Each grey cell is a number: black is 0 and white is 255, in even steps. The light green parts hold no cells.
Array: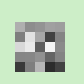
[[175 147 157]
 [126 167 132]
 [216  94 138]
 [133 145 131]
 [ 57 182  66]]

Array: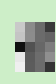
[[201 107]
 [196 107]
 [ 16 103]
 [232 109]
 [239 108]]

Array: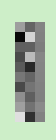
[[158 131]
 [  9 129]
 [ 95 125]
 [ 74 134]
 [ 90 132]
 [119 131]
 [ 73 129]
 [143 128]
 [159 138]
 [223 130]]

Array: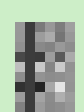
[[152 122 125]
 [151 156 117]
 [145 137 153]
 [ 73  58  90]
 [190 200 202]
 [141 147 143]
 [ 50  36 229]
 [156 163 175]
 [129 154 142]]

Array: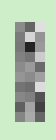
[[139 223]
 [123 148]
 [120 154]
 [129 203]
 [139 106]
 [149 159]
 [116 220]
 [135  83]
 [ 96  65]
 [133 102]]

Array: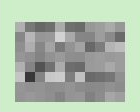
[[176 103 171 107 158 151]
 [135 150 210 134 157 106]
 [143 135 122 163 125 189]
 [150 131 154 141 157 156]
 [176  83 172 106 156 156]
 [196 132 203 193 111 144]
 [150 147 143 140 138 140]
 [148 148 132 150 140 158]]

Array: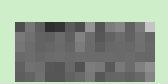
[[ 78  94  53  77  84 134 122]
 [121  99 108 130  87 108 113]
 [118  99 107 123  94 106 112]
 [106 103 109 108 107 106 104]
 [ 97 110  85  82 120 121 128]
 [ 94 112  86 105  87 102 105]]
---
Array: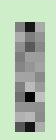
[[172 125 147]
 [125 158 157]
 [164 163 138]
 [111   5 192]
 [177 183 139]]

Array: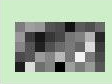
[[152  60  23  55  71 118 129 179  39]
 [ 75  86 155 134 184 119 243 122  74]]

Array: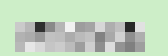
[[178 172 153 193 190 172 186 194 130 168 209 143 174]]

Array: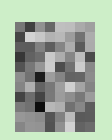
[[ 69 211 199 178 184 157 114 172]
 [ 55  98 109 201 173 134 189  75]
 [141 114  28 157 133  99 101 140]
 [ 68 109  68 121 156 142 120 155]
 [151 146 140  85 129 187  90  92]]

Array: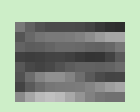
[[ 85 104 116 121 121 123 129 140 154 165 166]
 [ 64  61  63  67  68  64  57  52  53  66  89]
 [ 81 108 132 144 144 131 110  90  75  68  69]
 [137 165 185 192 186 168 148 129 117 112 112]]

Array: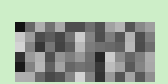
[[201 157  77  92  71 114 204 132  78 126  86 179  79 126]
 [ 51 154 178  80 148 126 152 111  39 203 139 102 127 171]
 [174 173 106  73  84 132 211 132  51 153  85 164  89 143]]
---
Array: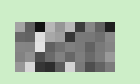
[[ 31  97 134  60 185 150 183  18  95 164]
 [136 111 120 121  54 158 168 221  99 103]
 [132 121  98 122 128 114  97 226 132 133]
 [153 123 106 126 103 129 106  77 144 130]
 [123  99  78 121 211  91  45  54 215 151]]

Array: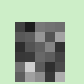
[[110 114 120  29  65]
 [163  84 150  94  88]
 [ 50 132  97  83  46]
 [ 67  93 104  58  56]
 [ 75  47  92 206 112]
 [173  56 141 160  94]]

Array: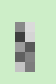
[[218 137]
 [212  62]
 [ 89 156]
 [131  96]
 [125 196]]

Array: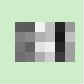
[[153  39 191 241  89  93]
 [192  23 189 175 138 129]
 [160  39 237 225  98 118]
 [159  60 205 172 118 110]]

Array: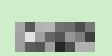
[[120  78 109 113 181 178  89 167]
 [ 63 126 150  85 102 160 226 160]
 [175 176  78  38 157  86  93 157]]

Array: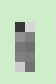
[[214  55]
 [129 145]
 [110 120]
 [124 129]
 [114 204]]

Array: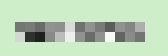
[[174 133 145  92 122 145 113 218 143 146 107 122 118]
 [116 139  99 248 144 107 145 238 188 137  32  49 214]]

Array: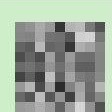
[[ 82 121 186 179  53 152 169 146 137]
 [120 211 207  87 112 115 167 131 134]
 [135 162 174  53 107 101 185  91 100]
 [132 110 111 154  99 161  77 101  77]
 [132  95  96 144 112 149  98 114 106]
 [138 116 124 165  98 192  60  95  67]
 [181 108 162 131  44 159  75 181 151]
 [136 102 170  64 148  87 189  84 105]
 [ 83 146 213 158  99 155 174 158 153]]
